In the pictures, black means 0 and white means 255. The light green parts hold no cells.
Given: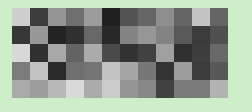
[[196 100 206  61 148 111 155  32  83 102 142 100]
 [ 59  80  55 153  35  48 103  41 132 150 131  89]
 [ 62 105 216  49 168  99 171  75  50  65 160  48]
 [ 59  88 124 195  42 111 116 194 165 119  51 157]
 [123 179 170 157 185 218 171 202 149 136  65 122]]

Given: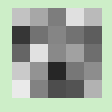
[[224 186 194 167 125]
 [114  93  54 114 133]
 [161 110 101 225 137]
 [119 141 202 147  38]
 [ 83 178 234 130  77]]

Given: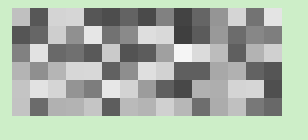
[[115 228 192  87 212 214  86  77  99  74 129  67 101 149 213]
 [135 126  85 102 206 144 230 114 138 222 217  63  91 153 108]
 [179 208 129 226 105 112  89 202  83  92 160 245 219 188  95]
 [ 98  85 180 143 181 215 216  97 142 223 210  95  95 168 177]
 [214  79 196 226 213 148 125 231 211 156  95  72 177 174 212]
 [120 104 195 107 177 179 197  93 186 180 208 183 110 172 192]]

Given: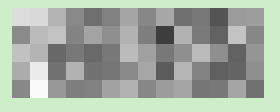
[[155 158 221 218 180 137 111 129 166 135 167 112 120  84]
 [195 135 139 187 194 132 163 142 178 126  61 177 122  98]
 [ 98 149 193 180 104 120 105 120 187 160 120 143 186 143]
 [101 143 172 235 113 178 114 118 138 167  92 181 131  96]
 [166 113 136 250 152 126 129 162 176 135 156 166 118 120]]

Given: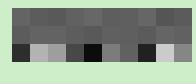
[[ 85  91 100  92  89  97 103  94  95 102]
 [101  97  92  99  99  93  89  96  95  91]
 [203 134  46 179 158  72  12 124  97  33]]

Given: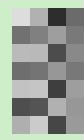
[[ 45 107 221 177]
 [158 121 113 128]
 [ 76 137 186 185]
 [151 120 110 116]
 [ 62 158 194 197]
 [177 151  78  84]
 [ 70 154 175 203]]

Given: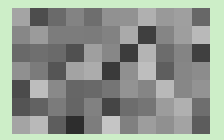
[[159 103 164  77 106 131 110 145 146 176 153]
 [158 185 135 155 124 124 123 130 170  63 133]
 [132  64 105 111 106  80 159 135  60 180 108]
 [134 140 144 123  85 163 172  58 144 190  94]
 [135 147  75 189 137 102 105 117 147 133 185]
 [176 110  84  98 123 101 129  69 109 117 156]
 [163  92 164 185  93  45 125 197 128 157 144]]

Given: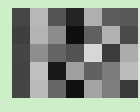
[[ 92  88  70 183  84  36 175]
 [178  74  63 180 140  14  96]
 [ 60 172  69 142 101  82 215]
 [124 188  67 192  24 159  97]
 [126  58  69 185 103  17 163]]
